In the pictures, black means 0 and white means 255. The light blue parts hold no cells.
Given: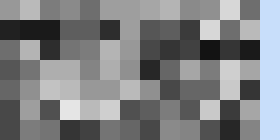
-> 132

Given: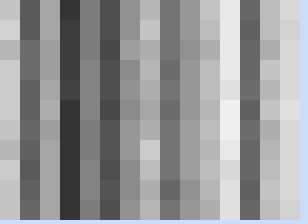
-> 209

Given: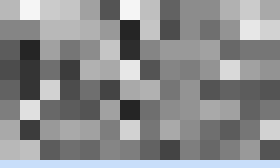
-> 84

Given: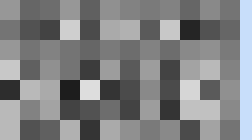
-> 116

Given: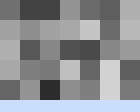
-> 121

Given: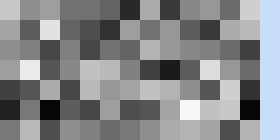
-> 179
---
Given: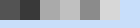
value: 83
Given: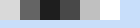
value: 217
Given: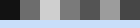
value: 18
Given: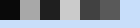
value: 9
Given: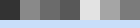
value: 51
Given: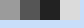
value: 155
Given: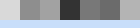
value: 217
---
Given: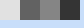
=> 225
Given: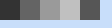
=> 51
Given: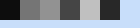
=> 13
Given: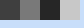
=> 63
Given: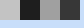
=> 195
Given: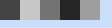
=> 68
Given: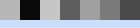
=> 183
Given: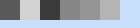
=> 89
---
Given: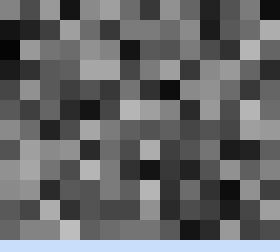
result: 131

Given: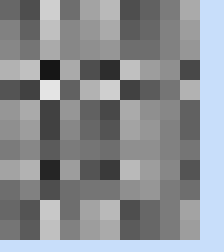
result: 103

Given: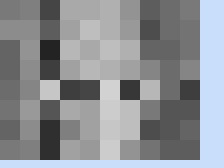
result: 121

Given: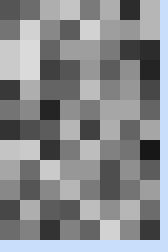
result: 85

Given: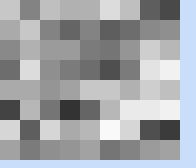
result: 199

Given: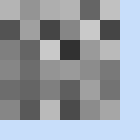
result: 180

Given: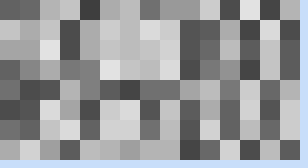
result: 98
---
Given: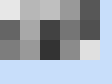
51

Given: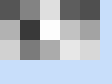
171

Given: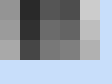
120

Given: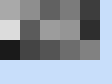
84

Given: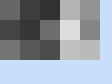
76

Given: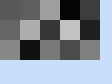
120

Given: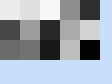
24

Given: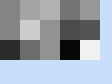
146

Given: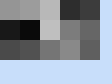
117
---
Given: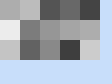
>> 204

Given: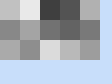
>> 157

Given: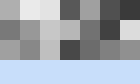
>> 144

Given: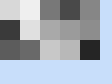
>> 37

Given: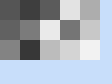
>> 242

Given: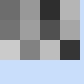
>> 53

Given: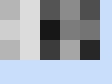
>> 39
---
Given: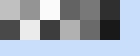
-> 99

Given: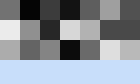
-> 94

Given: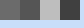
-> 85

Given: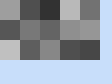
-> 50

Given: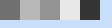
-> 147

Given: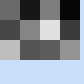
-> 23

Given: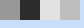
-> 45

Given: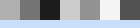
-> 146

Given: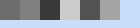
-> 204

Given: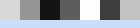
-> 253
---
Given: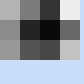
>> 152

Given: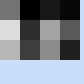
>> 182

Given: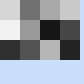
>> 48

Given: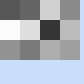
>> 146

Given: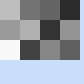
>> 249

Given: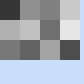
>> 120

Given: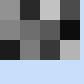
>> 27

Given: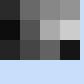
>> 36

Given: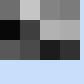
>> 88
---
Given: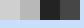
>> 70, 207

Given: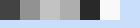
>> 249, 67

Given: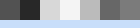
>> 123, 82

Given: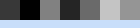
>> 149, 56

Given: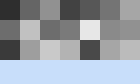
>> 166, 58

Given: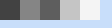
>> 244, 66
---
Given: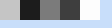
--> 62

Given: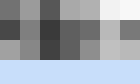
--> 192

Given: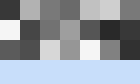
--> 129

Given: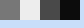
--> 73

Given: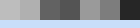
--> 125

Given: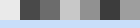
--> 60

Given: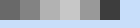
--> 153

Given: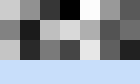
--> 95

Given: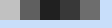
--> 56

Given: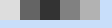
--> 129
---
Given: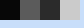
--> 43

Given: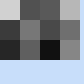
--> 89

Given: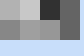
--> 49

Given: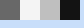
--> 191

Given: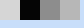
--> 141

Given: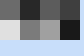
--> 92

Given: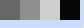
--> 207
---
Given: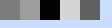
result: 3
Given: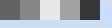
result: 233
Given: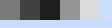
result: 30
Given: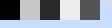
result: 41
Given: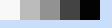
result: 146
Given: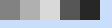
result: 217
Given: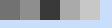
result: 57
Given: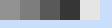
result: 89
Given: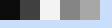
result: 243
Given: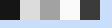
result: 162
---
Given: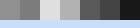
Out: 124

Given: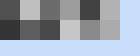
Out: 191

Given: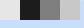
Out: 28

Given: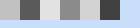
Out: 90

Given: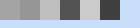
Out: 150

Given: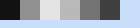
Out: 144

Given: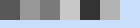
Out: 152

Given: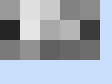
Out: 223

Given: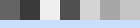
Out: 57
